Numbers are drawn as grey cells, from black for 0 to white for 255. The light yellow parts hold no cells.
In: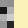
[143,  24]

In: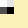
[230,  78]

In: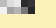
[ 54, 120]

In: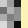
[ 28, 178, 172]

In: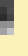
[75, 55]

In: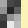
[61, 38, 70]

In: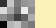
[157, 235,  66, 181]
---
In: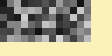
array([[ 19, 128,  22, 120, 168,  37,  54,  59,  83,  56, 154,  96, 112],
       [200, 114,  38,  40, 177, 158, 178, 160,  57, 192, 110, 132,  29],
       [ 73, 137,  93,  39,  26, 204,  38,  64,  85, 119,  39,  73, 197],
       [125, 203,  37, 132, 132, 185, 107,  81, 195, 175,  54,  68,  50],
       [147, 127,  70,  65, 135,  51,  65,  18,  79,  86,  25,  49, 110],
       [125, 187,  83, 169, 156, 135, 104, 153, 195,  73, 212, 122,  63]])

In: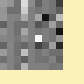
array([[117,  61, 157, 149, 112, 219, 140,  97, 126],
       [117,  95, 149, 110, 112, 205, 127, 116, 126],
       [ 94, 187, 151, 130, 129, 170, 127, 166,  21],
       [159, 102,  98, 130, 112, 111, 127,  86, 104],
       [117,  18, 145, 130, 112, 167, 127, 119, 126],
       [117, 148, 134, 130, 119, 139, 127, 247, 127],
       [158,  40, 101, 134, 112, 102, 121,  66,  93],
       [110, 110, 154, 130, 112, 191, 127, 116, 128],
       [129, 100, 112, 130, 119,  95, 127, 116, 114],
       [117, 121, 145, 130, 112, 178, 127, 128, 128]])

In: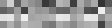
array([[ 51,  87, 149, 207,  96, 164, 146, 132,  56,  79, 182, 170,  63,
        171, 138, 169],
       [238, 143,  98, 115, 157,  66, 167, 149, 154, 124, 103, 101, 144,
        159,  80,  73],
       [140, 172, 225, 229, 167, 237, 163, 169, 172, 182, 231, 227, 165,
        183, 232, 230],
       [ 68, 147, 140, 175, 146, 185, 173, 171, 131, 120, 170, 156, 138,
        166, 175, 180]])

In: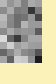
array([[170, 160, 184, 149, 168, 128],
       [ 54, 125, 139, 171, 123, 129],
       [151,  70, 186, 137, 108, 115],
       [154, 154, 176, 134, 110, 180],
       [148,  92, 139, 170, 144, 151],
       [167, 167, 218, 102,  58, 132],
       [158, 156, 169, 207, 160, 173],
       [128,  84, 103, 137, 172, 139],
       [145,  28, 165,  98, 205, 200]])

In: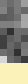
array([[122, 158, 123, 108],
       [121, 105, 131,  96],
       [111, 166,  91,  96],
       [137, 168, 128, 127],
       [109, 107,  92,  49],
       [107,  77,  64,  94],
       [ 86, 115,  63, 103],
       [ 48, 122, 111,  98],
       [ 91,  59, 214, 106]])

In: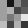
array([[139,  79, 161,  21],
       [ 68,  95, 159, 178],
       [155, 228, 159, 121],
       [177,  54, 190,  69]])

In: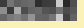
array([[ 40,  80,  60, 117,  95, 103, 107,  46,  59,  62, 202],
       [ 76,  89, 142,  58, 168,  77, 100, 105,  84,  79, 113],
       [ 64,  99, 102, 121, 131, 113, 147, 100,  98, 117, 202]])
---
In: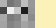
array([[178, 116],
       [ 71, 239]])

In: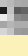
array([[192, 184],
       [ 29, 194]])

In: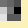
array([[112, 100],
       [204, 119]])

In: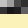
array([[194, 157],
       [ 51,  23]])

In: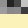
array([[145,  36],
       [157, 135]])

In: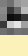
array([[126, 112],
       [138,  57]])

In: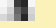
array([[247, 232],
       [239, 211]])
